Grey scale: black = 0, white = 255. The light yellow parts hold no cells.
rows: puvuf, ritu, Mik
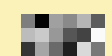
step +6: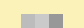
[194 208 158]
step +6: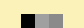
[  9 166 144]
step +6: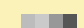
[194 208 158  92]
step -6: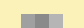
[154 132 175]
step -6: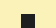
[25]
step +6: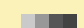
[208 158  92  73]
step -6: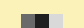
[100  25 211]

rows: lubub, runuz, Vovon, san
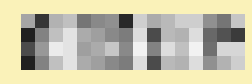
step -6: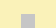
[192]
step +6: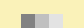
[136 198 233]
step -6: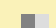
[124 215]
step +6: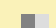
[136 227]
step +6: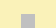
[198]
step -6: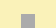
[165]
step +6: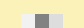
[248 136 227]

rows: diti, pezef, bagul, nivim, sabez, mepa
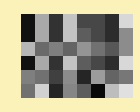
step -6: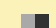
[163  44]
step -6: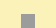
[150]
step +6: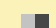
[201  77]
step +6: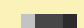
[201  77  77  50]
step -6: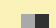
[163  44]
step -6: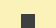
[58]

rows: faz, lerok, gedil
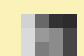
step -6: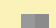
[147 133]
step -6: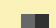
[98 44]
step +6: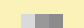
[224 159 145]
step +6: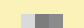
[224 131 145]
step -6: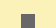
[98]

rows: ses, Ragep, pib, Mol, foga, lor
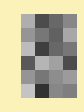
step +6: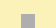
[180]
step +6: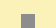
[147]
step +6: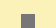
[125]
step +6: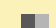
[ 95 187]
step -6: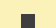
[57]

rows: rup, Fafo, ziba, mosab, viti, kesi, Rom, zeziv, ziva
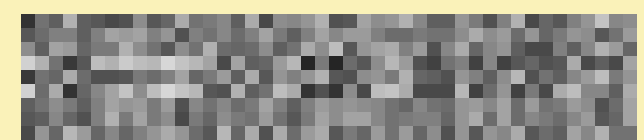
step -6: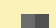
[102  75]
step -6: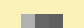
[171  96  89]
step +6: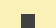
[71]
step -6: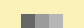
[ 96 149 177]
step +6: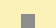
[147]
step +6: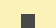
[79]

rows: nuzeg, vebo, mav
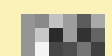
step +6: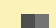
[ 84 122]
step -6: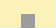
[151]
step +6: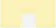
[250]
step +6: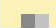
[143 200]
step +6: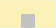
[200]
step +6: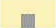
[163]

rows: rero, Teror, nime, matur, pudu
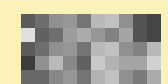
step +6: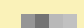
[156 122 191 199]
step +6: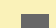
[110 110]
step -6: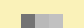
[110 179 187]

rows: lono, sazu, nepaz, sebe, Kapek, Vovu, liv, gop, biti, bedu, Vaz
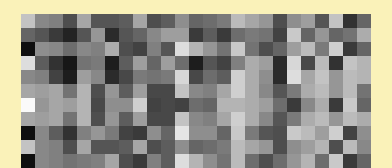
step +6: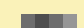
[115  84 115 156]
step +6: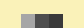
[172  84  64]
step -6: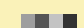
[152  79 189  44]
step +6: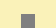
[134]

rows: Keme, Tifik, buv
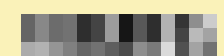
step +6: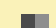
[ 81 148]
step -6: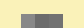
[130 102 108]
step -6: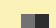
[108  40]
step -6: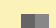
[ 95 130]

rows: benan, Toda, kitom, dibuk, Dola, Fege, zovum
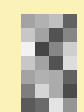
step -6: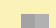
[157 171]
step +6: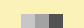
[205 169  88]
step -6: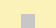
[193]
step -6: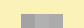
[157 171 165]
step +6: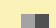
[169  88]
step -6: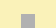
[171]

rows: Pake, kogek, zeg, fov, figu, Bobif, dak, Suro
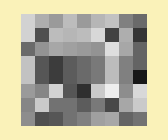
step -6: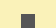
[80]
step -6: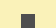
[73]

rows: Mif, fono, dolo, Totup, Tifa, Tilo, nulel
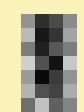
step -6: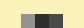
[141  40  68]
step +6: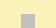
[199]
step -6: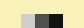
[201  74  12]
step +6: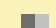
[116 199]
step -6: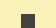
[60]
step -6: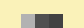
[172  74  60]

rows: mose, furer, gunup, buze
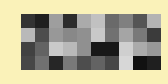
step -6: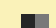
[ 32 115]
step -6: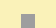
[152]
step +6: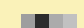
[164  50 177 199]
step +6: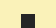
[44]
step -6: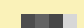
[ 71  93  65 209]
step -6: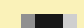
[138  18  18 201]
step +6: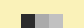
[ 50 177 199]

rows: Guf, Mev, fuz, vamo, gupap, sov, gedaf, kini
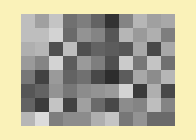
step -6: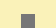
[113]
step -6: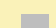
[184 184]
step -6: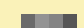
[100 141 126  80]
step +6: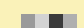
[160 217  65 181]

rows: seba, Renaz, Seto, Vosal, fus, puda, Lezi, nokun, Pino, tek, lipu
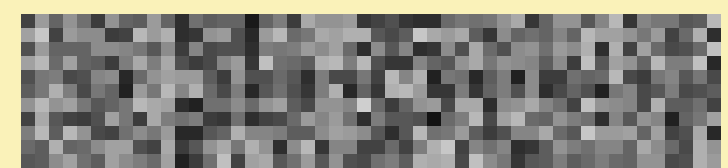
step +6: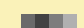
[112  72 131 182]
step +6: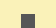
[93]
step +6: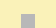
[190]
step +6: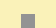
[153]
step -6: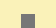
[113]
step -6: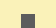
[87]

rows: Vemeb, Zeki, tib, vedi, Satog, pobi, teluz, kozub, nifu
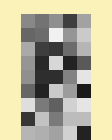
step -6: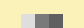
[216 116  90]
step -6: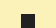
[28]
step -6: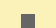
[96]
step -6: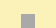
[163]

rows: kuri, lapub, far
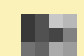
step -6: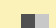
[ 75 194]
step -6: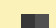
[50 75]

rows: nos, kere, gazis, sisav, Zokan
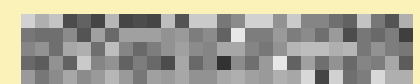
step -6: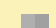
[169 154]
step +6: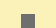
[117]
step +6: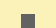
[104]
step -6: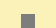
[119]
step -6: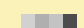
[203 169 189  70]
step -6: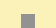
[140]

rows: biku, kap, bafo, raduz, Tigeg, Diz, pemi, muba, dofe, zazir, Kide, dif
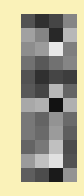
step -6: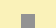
[141]
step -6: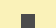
[70]
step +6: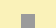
[161]
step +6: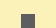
[100]
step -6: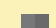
[114 100]
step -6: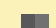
[ 82 107]
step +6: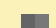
[106 126]

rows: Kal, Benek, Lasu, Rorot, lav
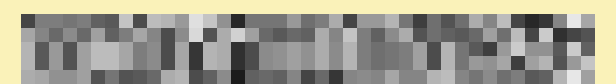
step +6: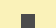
[82]
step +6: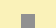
[151]
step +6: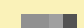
[151 151 166  89]
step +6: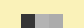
[ 60 186 178]

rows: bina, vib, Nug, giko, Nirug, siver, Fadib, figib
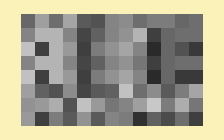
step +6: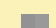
[152 159]
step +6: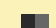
[ 48 109]
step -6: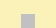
[187]
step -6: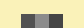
[ 76 134  63]
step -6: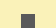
[84]
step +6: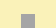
[171]
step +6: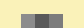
[146  96 130]

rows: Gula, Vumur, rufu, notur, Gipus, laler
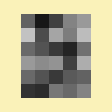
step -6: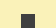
[58]
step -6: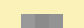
[147 133 141]

